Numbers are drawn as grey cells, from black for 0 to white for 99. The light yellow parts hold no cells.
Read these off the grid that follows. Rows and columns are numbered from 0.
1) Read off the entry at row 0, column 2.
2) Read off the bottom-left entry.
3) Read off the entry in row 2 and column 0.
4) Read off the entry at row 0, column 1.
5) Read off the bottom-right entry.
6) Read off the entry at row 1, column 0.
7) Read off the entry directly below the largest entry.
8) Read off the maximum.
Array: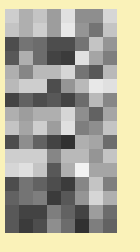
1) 76
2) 34
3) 30
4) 68
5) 38
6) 76
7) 52
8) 94

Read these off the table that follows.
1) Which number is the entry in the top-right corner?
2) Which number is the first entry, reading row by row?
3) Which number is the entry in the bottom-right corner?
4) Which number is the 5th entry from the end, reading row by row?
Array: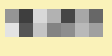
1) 40
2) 58
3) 62
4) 76

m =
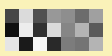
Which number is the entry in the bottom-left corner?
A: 89
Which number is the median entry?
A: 52
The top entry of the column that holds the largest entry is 31
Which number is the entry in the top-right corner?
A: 62
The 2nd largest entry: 92
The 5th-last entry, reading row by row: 96

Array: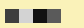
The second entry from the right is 7
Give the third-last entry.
82
